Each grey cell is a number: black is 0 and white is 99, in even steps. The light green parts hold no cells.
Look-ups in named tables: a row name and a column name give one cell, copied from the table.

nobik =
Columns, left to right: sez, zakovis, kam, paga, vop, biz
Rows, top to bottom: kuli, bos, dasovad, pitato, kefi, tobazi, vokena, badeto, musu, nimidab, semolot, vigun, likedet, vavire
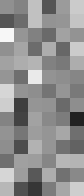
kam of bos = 75
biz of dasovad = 57
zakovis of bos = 42
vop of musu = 48
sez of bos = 33
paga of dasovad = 41
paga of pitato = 67
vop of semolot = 44
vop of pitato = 40
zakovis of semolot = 30
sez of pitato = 56
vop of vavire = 65
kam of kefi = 70
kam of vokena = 55
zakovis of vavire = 31
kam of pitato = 42
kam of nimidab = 61
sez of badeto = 80
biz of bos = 76
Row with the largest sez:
dasovad

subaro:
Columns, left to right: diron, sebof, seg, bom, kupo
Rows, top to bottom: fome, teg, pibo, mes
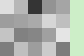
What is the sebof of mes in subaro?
74
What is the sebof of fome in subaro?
71
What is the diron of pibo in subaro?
76
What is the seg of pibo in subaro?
52
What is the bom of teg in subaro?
83
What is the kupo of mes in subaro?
48
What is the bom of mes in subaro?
79
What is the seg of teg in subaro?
66
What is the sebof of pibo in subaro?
50
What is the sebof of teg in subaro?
63
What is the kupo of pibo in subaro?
89
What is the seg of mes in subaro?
61
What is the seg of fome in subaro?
20
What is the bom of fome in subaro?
57
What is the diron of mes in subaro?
49

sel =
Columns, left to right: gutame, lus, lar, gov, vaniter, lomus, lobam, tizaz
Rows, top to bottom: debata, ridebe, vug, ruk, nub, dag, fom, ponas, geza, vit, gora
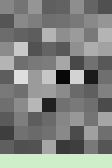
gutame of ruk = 54
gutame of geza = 35
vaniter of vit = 53
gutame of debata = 52
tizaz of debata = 31
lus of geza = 49
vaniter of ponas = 44
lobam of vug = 47
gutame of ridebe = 33
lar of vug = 36
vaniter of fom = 54
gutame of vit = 24
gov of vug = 70
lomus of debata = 55
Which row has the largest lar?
ponas

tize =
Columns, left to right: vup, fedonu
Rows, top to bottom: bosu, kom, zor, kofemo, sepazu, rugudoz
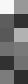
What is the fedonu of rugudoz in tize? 18
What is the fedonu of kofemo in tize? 47
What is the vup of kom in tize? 36
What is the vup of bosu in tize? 96
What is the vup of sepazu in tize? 19
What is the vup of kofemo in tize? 44

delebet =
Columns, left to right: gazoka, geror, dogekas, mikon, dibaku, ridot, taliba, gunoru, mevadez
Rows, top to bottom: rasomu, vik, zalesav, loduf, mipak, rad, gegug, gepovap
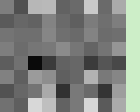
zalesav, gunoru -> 42
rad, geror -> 37
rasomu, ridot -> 41
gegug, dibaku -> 19
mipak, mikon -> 23
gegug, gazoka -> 32

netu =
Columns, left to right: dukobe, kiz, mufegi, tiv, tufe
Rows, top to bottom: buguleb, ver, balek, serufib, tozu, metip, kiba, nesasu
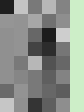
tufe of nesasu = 55
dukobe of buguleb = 12
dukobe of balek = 56
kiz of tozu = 47
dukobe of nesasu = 77
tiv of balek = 11

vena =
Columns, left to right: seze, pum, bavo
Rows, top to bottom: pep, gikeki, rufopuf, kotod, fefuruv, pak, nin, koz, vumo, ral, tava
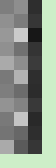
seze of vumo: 47
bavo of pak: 18
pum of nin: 42
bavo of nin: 17
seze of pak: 47
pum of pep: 55
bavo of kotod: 20
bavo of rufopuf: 9
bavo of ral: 18
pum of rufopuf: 79
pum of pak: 69
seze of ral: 45
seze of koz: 57
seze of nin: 49
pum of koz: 51
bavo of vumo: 16
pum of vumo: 76
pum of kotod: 44

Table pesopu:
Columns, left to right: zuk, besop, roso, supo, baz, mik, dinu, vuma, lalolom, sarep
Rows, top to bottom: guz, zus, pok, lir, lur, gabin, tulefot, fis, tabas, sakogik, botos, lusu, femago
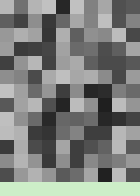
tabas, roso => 41
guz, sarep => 34
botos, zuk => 23
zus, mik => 65
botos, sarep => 35
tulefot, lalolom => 49
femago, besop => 59
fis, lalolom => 73
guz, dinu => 50
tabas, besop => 56
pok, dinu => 56
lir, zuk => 61
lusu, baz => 55
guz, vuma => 65
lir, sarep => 64
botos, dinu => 31
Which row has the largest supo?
guz

